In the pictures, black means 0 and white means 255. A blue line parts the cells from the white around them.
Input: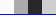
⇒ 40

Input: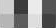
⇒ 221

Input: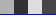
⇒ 221

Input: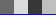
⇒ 55

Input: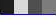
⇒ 79

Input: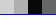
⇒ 8
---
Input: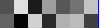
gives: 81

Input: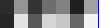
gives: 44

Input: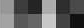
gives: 151

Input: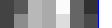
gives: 67

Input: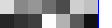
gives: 220

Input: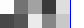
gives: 253

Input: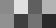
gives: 138
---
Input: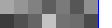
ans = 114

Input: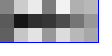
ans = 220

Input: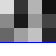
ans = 160

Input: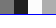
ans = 31

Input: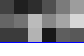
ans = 24

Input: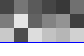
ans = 194

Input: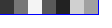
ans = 34

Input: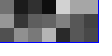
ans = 41
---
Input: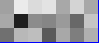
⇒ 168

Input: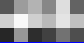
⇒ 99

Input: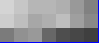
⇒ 129

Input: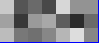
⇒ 147

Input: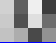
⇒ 61

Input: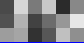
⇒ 136

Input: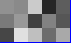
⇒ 93
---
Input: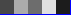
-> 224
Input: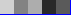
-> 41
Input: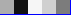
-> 208
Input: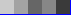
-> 135
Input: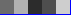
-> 78
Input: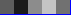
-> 196
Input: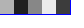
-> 235
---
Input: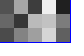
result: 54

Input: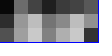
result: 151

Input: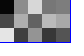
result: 174

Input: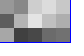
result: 180

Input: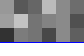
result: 195

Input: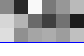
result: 180

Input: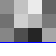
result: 207
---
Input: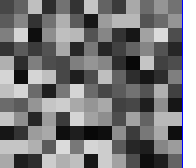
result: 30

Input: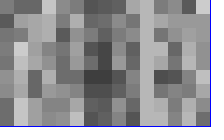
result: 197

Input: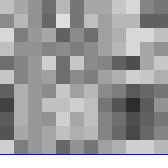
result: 125

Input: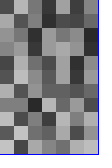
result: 70

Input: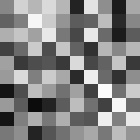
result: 142

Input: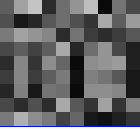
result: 176

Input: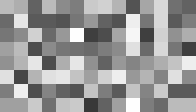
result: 160

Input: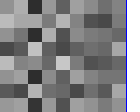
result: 160
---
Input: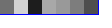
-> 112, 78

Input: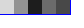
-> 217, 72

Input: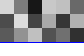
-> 214, 48

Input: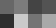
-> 103, 169

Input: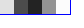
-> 225, 252

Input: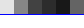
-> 228, 100

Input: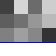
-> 64, 51

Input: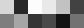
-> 215, 114

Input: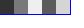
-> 50, 213
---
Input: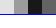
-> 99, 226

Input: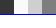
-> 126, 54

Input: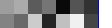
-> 50, 131

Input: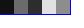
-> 141, 17

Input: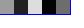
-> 109, 156

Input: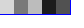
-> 81, 215

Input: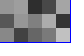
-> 165, 136

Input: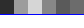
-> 108, 45

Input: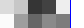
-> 238, 251
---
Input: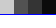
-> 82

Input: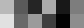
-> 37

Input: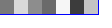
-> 121

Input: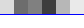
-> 128

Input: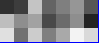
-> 61

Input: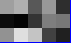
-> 32

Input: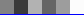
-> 130
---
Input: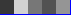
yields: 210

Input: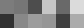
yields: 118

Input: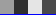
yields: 47

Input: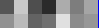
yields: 201

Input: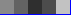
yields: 99

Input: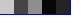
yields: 69

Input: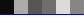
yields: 170
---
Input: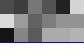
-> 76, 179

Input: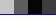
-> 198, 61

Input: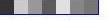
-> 52, 118

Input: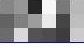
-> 134, 203

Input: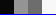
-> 8, 248

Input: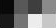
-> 9, 199
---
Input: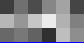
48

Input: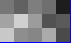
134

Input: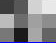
26

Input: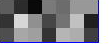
181

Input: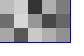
201

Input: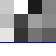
52

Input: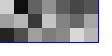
137
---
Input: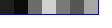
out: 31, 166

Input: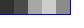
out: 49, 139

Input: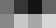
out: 113, 214

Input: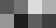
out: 87, 63

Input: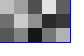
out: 191, 178

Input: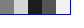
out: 126, 242
